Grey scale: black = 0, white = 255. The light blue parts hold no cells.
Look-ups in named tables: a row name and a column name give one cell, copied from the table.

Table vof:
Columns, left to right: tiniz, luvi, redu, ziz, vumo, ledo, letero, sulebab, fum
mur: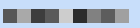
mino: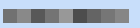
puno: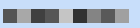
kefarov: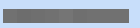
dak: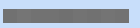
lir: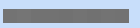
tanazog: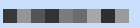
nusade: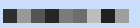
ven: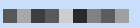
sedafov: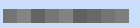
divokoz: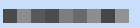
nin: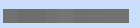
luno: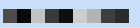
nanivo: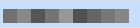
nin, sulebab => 114
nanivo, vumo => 151
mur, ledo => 44
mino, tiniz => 113
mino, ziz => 116
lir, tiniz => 115
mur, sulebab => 93
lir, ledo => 115
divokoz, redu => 88
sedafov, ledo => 97
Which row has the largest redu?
luno

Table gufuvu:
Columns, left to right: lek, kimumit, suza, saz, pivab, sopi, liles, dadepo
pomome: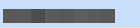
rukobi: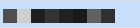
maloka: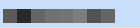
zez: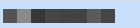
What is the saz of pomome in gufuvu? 91
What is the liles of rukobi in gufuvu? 97
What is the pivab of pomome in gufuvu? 87
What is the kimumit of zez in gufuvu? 138
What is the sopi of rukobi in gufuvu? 25
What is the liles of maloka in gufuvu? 82
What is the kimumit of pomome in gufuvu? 90
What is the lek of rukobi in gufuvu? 78
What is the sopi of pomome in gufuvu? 94
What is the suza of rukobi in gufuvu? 31

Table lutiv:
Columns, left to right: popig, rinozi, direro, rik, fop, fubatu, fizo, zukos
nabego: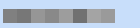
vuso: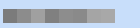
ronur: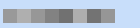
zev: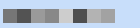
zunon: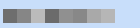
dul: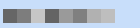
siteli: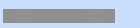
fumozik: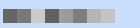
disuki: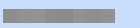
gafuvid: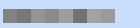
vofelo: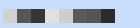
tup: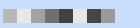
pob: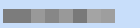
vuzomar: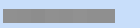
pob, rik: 135
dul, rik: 100
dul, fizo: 177
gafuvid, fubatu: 114
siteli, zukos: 143
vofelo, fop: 206
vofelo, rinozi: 86
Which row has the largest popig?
vofelo

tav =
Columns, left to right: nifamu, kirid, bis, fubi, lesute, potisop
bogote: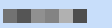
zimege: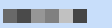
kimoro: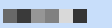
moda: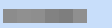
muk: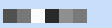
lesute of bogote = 177
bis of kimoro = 150
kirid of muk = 119
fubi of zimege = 128
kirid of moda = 144
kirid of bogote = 85
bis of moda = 142
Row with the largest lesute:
kimoro

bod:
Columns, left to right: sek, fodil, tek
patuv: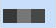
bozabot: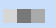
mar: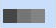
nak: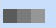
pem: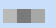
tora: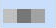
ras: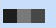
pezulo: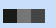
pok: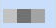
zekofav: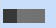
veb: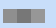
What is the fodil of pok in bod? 114
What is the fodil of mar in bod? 117
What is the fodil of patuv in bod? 118
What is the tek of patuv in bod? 71
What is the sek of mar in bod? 70
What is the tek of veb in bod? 151
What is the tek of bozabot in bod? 170
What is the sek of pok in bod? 194
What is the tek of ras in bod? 71
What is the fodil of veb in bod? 119

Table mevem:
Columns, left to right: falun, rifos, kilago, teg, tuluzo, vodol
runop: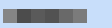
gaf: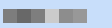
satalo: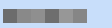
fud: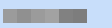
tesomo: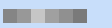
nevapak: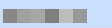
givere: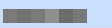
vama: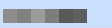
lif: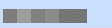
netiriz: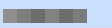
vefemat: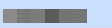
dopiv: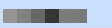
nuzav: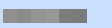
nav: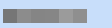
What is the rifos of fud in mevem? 144
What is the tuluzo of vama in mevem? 89
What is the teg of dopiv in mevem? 54
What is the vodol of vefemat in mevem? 117
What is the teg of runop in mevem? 82
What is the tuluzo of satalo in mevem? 151
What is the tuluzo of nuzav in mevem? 125
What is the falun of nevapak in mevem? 136
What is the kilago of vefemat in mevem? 124
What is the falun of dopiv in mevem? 149
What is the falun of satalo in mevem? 108
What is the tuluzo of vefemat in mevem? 115
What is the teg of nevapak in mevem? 127
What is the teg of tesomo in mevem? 160
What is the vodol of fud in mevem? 125

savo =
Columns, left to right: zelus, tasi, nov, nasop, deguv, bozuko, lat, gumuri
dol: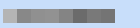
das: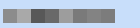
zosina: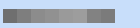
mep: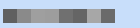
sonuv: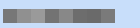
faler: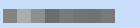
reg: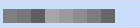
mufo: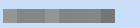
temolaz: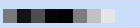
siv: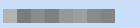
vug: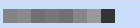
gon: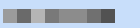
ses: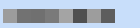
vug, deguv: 112
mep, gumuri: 106
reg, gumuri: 103
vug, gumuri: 51
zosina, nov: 140
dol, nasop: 146
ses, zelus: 156
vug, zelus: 132
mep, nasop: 157

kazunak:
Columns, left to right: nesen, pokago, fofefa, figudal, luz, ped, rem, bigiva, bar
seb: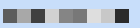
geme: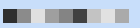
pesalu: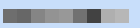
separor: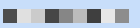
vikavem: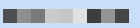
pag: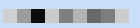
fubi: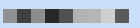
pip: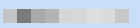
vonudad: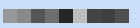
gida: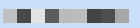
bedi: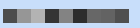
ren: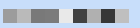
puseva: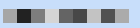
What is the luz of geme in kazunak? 132
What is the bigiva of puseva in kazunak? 81
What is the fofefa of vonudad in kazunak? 85
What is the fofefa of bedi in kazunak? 179
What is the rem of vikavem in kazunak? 61
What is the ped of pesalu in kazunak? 113
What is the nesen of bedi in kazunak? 76
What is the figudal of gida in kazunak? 93

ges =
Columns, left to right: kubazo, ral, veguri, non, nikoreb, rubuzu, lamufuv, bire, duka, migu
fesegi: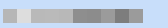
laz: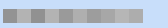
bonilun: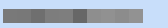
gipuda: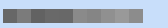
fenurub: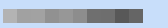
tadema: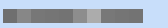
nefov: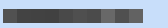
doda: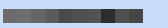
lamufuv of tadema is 172
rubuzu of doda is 80
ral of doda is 110
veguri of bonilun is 111
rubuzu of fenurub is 141
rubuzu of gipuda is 138
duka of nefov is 80
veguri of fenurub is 162
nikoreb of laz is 154
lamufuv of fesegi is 140
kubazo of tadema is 111
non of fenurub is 145
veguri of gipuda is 98
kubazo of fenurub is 179
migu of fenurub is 101
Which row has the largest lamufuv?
tadema

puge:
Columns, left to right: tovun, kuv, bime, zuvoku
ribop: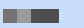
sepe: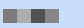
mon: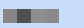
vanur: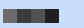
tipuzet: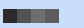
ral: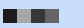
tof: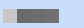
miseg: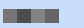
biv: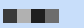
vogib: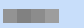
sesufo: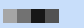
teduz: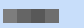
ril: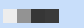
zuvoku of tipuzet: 92
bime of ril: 54
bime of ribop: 79
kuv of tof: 106
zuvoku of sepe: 134
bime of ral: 56
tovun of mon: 133
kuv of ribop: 155
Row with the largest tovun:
ril

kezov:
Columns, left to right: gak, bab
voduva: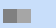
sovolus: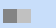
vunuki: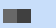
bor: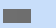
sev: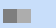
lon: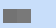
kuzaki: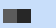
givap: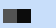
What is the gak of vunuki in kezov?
104
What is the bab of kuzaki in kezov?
39
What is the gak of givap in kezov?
83
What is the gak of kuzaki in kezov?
91
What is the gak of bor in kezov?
111
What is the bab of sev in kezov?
173
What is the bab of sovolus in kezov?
193
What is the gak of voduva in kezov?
128
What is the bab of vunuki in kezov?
64
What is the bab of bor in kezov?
110
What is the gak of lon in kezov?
115

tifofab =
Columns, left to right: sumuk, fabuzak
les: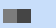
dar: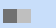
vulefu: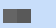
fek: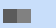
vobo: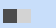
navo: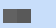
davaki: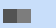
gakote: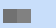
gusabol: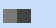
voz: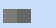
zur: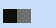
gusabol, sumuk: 121
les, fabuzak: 69
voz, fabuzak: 104
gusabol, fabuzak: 68
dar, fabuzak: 191
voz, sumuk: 123
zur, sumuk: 15
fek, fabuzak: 129
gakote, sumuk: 113
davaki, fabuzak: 125

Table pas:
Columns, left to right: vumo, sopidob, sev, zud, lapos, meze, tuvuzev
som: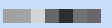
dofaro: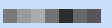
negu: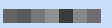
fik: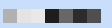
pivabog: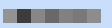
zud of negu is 143
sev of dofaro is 172
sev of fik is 232
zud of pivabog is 105
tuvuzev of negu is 109
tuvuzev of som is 103
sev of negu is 119
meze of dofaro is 104
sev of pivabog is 135

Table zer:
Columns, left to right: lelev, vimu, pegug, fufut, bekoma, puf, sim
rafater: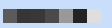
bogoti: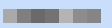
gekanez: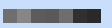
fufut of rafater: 74
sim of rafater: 222
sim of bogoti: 133
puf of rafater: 35
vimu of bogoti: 127
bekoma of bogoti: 180
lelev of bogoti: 169
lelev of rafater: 91
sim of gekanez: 41
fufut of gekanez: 89
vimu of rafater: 54
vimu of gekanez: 134
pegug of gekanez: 92
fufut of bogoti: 115

